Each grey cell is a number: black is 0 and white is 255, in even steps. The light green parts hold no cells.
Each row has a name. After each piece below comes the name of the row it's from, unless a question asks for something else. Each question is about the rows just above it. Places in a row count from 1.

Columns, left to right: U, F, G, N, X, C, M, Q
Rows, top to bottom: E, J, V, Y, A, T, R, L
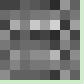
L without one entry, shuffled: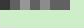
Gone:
[87]
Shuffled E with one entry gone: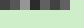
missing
[75]
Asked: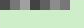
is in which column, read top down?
X

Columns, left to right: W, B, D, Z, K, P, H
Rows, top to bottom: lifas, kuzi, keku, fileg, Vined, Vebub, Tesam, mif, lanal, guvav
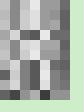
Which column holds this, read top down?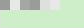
K
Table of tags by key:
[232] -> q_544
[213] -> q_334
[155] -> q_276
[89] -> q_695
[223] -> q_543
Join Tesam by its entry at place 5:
q_543
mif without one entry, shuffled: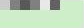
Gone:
[108]
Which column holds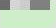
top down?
D
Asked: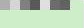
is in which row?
Tesam
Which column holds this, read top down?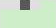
Z
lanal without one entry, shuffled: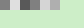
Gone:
[117]

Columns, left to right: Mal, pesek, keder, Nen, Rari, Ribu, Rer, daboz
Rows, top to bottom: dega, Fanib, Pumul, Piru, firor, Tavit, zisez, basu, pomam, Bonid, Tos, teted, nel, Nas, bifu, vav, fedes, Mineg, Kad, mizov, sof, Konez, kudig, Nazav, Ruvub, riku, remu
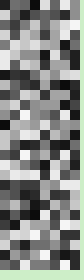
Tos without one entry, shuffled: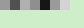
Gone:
[69]
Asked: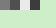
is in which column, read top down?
Nen
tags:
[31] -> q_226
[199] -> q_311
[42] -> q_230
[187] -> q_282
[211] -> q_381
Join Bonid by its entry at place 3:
q_381
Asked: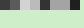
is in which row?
Bonid
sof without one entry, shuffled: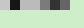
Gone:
[132]

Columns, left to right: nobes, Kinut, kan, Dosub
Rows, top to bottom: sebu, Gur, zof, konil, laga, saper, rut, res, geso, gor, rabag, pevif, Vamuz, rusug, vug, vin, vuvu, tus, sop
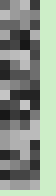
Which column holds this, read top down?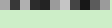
nobes
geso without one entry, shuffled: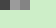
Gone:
[110]
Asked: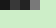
pevif

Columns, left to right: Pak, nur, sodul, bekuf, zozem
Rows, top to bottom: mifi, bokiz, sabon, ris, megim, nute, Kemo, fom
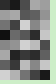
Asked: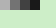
fom
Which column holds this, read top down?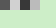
sodul

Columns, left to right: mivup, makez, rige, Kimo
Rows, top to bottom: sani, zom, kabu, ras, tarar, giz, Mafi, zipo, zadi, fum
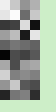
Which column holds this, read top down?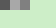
Kimo
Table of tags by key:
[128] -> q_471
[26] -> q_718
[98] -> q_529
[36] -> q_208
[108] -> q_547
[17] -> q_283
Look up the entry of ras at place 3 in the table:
q_718
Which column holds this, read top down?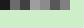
rige

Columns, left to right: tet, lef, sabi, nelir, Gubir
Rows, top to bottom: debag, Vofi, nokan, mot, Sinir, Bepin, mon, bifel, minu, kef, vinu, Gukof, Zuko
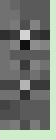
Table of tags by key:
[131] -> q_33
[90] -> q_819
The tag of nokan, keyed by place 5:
q_819
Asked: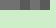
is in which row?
bifel
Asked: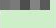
nokan
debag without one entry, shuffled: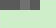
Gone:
[102]

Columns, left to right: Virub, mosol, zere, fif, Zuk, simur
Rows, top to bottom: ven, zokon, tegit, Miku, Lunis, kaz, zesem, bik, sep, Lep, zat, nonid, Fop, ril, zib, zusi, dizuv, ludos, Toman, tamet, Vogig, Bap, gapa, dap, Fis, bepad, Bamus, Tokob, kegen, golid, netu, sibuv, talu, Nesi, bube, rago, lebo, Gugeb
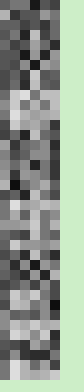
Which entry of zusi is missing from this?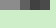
[129]
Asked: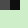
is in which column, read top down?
simur
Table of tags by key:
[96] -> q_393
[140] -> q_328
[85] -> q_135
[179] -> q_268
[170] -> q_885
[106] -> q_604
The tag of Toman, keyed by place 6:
q_393
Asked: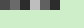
bepad
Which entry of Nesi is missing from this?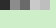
[212]

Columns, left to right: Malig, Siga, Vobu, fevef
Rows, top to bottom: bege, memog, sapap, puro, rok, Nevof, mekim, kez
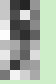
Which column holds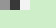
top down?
Siga
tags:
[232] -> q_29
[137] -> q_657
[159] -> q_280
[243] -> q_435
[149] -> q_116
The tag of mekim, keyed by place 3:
q_116
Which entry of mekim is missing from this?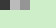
[159]
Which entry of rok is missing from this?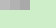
[107]
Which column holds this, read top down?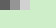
Vobu
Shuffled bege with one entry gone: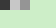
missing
[36]

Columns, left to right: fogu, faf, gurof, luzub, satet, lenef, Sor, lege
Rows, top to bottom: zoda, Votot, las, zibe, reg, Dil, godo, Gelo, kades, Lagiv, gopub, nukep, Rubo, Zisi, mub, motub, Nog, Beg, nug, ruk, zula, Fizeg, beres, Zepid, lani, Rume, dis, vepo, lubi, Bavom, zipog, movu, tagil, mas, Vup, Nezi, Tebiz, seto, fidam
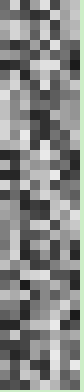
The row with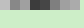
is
dis
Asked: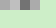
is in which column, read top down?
gurof
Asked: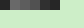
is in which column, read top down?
gurof
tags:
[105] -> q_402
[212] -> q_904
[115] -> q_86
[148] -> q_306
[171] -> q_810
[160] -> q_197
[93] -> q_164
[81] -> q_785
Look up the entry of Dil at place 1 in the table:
q_197

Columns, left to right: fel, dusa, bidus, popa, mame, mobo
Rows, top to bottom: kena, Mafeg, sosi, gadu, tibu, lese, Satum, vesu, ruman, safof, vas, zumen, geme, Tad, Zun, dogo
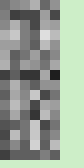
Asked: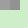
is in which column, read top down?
popa
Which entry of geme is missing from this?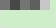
[83]
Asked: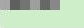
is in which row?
lese
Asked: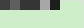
vesu
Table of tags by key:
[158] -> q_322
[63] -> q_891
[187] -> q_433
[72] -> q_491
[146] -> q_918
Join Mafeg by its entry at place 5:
q_322

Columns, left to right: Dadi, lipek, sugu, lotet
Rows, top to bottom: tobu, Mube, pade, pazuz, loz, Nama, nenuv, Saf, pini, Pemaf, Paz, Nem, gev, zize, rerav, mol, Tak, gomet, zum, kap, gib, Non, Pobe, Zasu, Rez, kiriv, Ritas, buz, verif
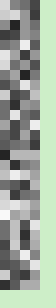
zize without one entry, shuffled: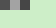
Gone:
[99]
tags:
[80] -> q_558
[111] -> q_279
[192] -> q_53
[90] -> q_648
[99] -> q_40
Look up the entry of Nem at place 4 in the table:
q_648

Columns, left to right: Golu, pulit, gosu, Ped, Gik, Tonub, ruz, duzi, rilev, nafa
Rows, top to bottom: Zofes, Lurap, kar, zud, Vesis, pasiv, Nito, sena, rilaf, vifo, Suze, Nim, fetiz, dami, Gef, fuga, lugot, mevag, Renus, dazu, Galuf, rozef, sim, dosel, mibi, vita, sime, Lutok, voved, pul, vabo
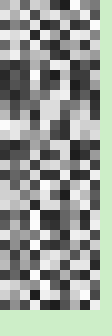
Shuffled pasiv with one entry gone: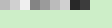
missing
[196]
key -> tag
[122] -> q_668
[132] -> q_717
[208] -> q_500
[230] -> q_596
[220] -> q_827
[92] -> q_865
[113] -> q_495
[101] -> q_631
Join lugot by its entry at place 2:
q_495

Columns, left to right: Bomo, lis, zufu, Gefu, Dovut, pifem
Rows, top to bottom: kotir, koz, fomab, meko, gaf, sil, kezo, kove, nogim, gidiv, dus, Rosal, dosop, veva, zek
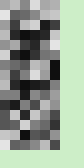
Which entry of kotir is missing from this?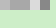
[177]
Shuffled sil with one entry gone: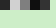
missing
[116]

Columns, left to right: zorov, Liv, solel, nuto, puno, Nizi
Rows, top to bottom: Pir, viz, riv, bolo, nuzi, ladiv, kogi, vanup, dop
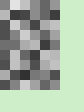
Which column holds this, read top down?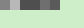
zorov
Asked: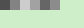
dop
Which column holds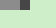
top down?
nuto
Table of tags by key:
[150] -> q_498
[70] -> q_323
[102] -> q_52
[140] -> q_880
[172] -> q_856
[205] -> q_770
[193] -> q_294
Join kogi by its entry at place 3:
q_498
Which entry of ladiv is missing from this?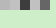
[90]
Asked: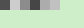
riv

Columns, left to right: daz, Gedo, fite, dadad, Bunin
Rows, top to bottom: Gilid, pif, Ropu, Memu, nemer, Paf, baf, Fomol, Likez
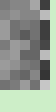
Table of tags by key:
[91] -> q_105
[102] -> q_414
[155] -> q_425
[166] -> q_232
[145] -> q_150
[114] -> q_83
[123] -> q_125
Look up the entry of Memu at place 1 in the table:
q_425
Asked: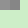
pif

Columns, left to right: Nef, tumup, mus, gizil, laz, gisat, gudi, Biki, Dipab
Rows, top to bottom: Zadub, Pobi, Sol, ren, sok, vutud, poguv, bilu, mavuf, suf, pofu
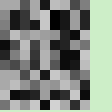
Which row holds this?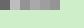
ren
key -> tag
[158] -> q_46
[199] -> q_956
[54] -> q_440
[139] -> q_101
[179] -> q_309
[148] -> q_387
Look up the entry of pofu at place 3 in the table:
q_387
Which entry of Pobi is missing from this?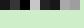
[139]
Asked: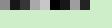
Pobi

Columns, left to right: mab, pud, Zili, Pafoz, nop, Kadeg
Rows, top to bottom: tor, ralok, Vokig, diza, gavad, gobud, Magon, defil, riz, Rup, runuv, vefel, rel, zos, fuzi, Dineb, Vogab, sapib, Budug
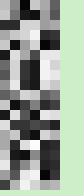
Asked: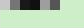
ralok
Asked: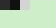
zos
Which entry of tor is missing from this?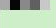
[190]
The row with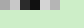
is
zos
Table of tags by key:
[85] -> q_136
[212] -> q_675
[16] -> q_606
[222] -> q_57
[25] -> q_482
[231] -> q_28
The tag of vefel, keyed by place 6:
q_57

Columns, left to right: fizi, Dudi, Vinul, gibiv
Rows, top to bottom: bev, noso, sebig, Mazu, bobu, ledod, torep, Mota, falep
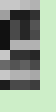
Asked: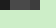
falep
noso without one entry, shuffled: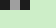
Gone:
[49]
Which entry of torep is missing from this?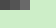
[96]
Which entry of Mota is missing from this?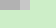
[168]
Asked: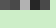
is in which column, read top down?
gibiv

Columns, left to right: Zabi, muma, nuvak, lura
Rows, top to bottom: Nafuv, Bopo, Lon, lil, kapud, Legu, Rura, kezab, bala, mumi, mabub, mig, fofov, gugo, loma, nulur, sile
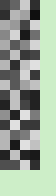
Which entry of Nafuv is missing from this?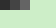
[203]
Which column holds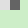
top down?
muma
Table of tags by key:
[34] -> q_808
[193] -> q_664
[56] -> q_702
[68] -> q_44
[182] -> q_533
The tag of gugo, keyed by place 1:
q_533
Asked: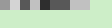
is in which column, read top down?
muma
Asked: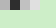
Rura

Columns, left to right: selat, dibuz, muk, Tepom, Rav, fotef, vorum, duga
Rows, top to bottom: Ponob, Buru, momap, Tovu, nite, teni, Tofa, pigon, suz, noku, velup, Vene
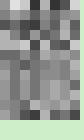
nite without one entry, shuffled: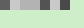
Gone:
[189]
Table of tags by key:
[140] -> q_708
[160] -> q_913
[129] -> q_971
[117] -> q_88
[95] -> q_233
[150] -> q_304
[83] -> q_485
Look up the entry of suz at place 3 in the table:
q_304
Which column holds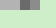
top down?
selat

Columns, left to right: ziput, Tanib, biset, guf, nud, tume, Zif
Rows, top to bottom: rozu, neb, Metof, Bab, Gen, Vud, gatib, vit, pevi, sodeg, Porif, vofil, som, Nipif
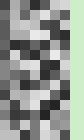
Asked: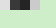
Porif
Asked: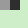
pevi

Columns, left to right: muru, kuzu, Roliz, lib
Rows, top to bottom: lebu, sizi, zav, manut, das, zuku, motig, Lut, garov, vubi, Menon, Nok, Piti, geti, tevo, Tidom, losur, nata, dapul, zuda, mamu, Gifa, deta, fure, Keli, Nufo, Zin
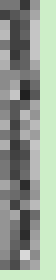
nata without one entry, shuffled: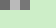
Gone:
[65]
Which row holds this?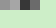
Gifa
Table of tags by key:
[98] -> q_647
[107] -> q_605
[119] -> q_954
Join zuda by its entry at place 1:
q_954
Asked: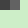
manut

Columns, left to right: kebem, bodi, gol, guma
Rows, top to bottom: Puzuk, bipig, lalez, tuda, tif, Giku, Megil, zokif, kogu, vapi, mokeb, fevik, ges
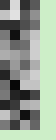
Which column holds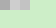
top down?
guma
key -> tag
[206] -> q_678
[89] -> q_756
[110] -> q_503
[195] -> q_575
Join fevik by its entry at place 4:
q_756
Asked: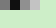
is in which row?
tuda
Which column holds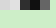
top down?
bodi
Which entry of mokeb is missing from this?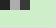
[183]
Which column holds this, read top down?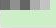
gol

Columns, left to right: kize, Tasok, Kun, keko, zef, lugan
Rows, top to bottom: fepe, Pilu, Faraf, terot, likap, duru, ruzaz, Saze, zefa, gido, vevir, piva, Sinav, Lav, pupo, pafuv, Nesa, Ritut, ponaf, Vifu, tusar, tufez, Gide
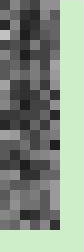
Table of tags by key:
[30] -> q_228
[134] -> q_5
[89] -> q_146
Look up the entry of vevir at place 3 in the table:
q_228
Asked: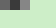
Sinav
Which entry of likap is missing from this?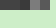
[78]

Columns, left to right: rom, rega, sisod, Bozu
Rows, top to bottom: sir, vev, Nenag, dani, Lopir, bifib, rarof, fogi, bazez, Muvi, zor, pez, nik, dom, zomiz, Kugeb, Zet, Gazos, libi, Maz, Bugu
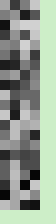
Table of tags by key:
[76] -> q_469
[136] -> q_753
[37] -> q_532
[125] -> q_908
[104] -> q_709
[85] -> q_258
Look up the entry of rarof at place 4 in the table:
q_258
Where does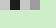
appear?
pez
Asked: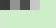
dani
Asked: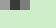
fogi

